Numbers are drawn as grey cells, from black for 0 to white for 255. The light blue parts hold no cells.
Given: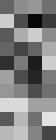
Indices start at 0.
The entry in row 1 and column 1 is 77
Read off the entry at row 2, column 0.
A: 89
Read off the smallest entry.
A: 7
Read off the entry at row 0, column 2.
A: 150
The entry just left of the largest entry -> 112
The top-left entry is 101
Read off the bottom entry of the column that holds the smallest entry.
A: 131
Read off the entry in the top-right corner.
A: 112
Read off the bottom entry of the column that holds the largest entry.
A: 68
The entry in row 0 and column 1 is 140
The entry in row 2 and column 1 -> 172
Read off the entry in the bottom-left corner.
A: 184

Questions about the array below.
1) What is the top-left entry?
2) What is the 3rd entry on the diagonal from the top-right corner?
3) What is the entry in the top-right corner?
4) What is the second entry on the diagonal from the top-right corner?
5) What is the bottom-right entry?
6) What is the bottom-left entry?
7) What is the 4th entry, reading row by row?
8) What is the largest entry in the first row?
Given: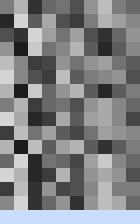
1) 124
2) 50
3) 104
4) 159
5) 104
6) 135
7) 104
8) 189

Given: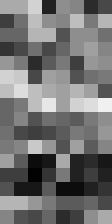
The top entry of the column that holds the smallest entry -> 210
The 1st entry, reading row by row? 170
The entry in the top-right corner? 72
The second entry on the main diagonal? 112
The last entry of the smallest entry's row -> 33
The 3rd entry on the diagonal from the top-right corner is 142
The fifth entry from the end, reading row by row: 102
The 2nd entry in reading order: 170
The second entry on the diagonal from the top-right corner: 121
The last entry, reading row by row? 170
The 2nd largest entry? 231
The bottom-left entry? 133
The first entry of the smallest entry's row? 62
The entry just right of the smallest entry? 52
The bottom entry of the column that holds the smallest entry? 72
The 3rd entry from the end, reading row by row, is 62
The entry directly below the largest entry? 142
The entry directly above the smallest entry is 12
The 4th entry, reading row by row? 33
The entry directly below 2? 23
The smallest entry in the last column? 23
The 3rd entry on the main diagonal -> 181
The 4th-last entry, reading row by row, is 43
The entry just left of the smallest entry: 62
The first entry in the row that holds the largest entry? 102
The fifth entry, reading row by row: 142

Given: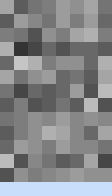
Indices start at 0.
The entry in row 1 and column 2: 135
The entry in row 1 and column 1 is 156
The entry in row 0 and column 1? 92
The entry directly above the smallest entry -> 116
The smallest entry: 51
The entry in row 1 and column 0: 92
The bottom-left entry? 82
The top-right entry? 116
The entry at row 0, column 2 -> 116
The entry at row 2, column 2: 82
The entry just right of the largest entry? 176
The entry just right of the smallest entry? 70
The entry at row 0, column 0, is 165
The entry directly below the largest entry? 116
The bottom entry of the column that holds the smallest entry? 144
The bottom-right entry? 144
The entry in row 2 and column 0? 125
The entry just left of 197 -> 104
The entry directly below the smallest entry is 197

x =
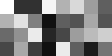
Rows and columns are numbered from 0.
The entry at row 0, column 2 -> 49
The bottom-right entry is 116
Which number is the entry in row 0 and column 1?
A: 49
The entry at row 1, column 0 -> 178
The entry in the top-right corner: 95
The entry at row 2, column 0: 106
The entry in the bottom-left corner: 71
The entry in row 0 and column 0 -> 255
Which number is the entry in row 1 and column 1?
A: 226
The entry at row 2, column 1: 145
